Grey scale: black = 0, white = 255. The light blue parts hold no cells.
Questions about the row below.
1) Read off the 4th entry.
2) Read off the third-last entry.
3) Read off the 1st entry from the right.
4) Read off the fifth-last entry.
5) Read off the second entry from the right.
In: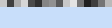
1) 214
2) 63
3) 186
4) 117
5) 117

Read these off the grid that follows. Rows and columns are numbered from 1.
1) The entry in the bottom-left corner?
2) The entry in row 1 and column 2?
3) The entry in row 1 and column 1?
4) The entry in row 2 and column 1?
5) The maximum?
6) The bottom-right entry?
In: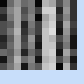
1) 78
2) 106
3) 7
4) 65
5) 220
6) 50

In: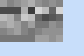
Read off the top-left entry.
159
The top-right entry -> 132
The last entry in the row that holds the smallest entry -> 213
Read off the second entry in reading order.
132
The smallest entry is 59
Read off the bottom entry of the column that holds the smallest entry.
118
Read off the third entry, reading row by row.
145
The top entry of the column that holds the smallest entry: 175
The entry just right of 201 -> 188
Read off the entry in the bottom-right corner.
159
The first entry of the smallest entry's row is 75
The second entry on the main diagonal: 75
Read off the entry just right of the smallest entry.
213

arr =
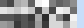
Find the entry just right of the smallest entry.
215
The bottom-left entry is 155
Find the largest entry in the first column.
228
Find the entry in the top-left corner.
98
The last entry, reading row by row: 228
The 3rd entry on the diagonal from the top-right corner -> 127
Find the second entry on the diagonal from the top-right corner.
228
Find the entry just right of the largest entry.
127
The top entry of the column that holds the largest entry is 255
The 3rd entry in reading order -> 168
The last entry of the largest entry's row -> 142
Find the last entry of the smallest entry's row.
242
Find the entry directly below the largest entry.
199

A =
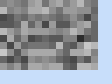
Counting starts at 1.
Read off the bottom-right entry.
169
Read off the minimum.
44
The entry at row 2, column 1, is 183
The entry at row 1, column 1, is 130
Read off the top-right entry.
116
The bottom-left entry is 155
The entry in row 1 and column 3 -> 130
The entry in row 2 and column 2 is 130
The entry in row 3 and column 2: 88
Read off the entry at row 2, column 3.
143
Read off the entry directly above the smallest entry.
155
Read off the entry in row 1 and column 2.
143
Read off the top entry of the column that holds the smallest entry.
183
